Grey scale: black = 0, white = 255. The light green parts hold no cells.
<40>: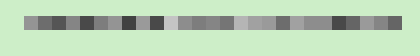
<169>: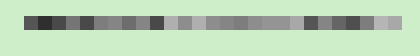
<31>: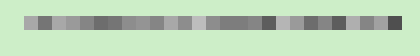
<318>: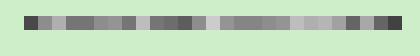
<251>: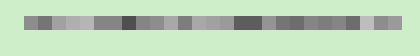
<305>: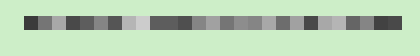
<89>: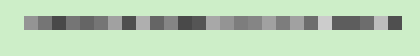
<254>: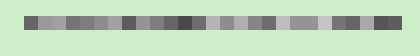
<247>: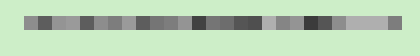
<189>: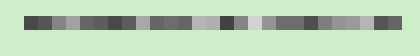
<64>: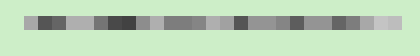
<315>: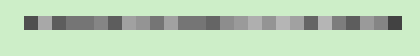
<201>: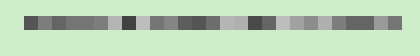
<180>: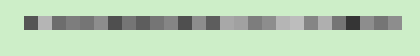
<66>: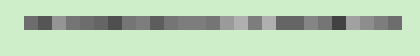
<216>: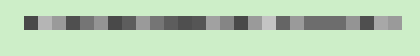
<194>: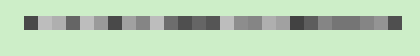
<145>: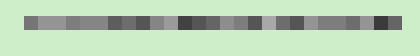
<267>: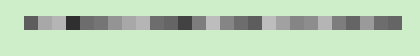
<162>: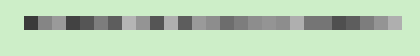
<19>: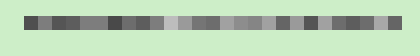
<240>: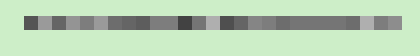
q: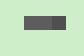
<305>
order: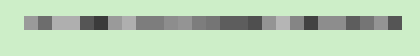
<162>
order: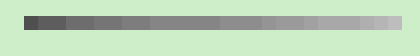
<31>
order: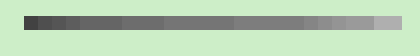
<240>
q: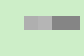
<251>
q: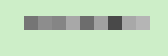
<305>
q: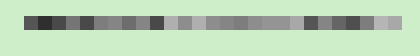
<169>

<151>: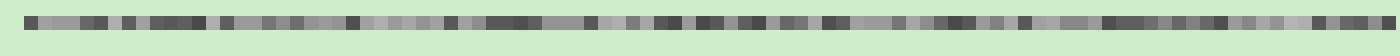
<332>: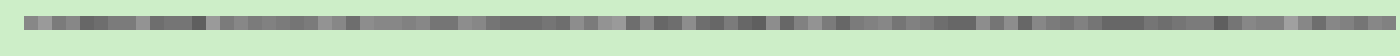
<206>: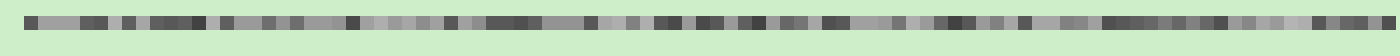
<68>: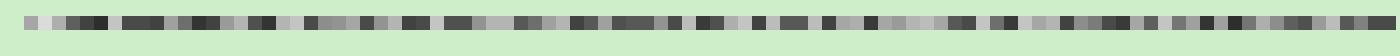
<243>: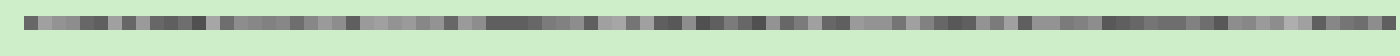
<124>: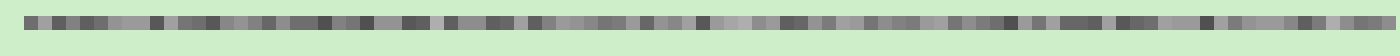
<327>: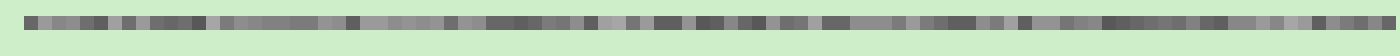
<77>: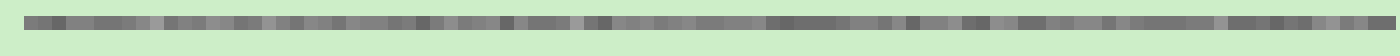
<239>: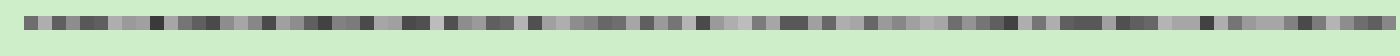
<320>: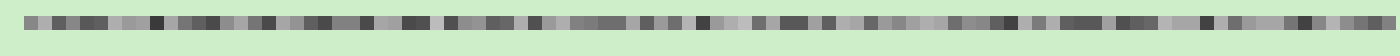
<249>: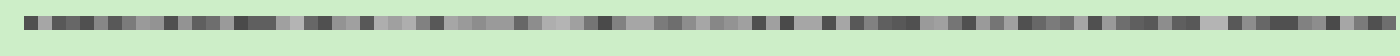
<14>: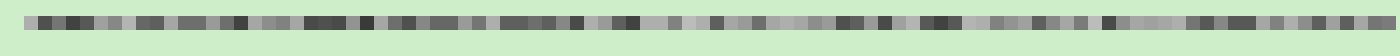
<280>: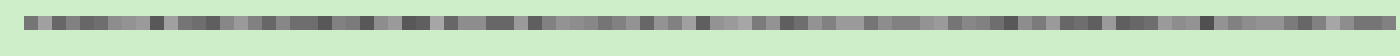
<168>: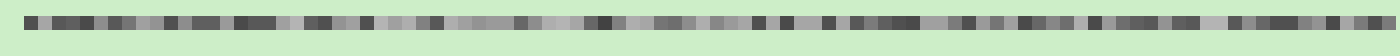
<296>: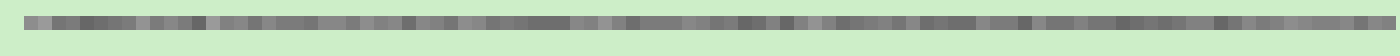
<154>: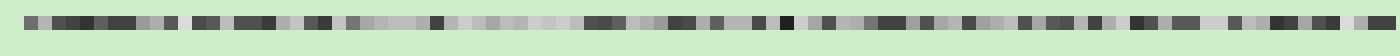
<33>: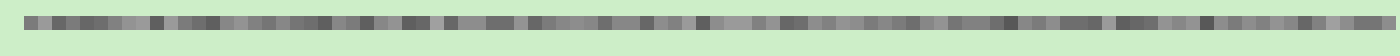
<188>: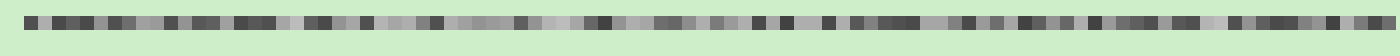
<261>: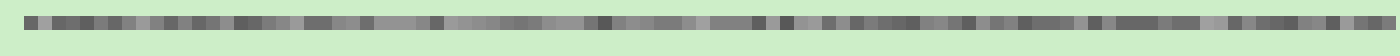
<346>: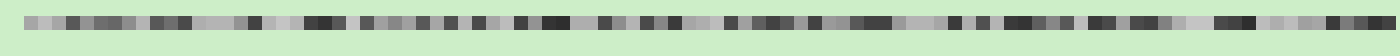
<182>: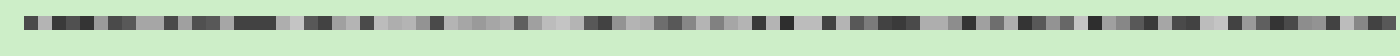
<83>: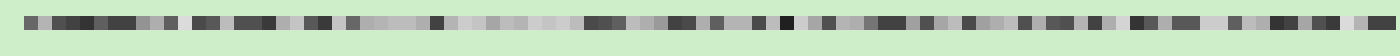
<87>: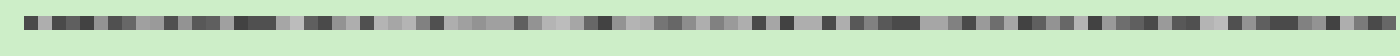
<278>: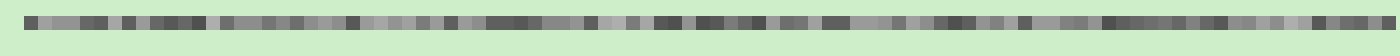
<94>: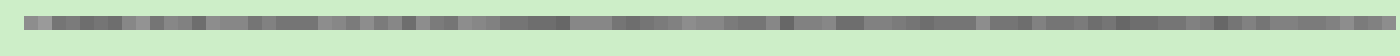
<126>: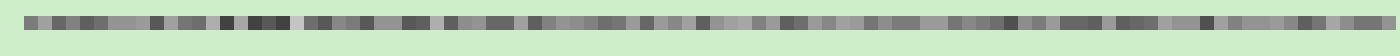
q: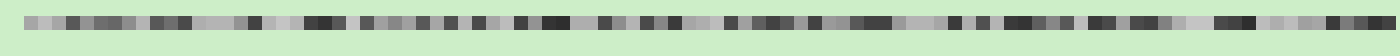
<346>
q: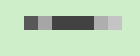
<182>
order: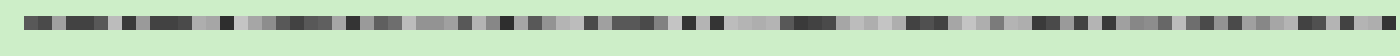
<182>
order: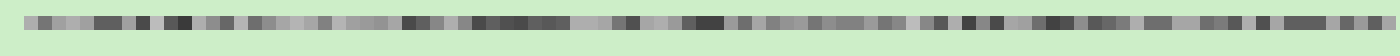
<320>
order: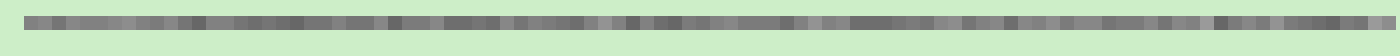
<296>

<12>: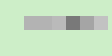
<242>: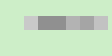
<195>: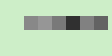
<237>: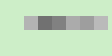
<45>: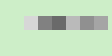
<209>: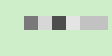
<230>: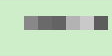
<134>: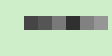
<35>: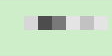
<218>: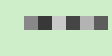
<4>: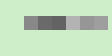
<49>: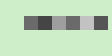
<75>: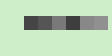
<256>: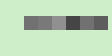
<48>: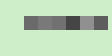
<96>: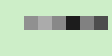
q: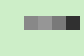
<195>
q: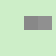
<75>
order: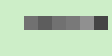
<256>
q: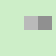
<45>
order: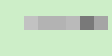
<12>
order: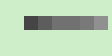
<256>
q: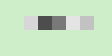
<35>

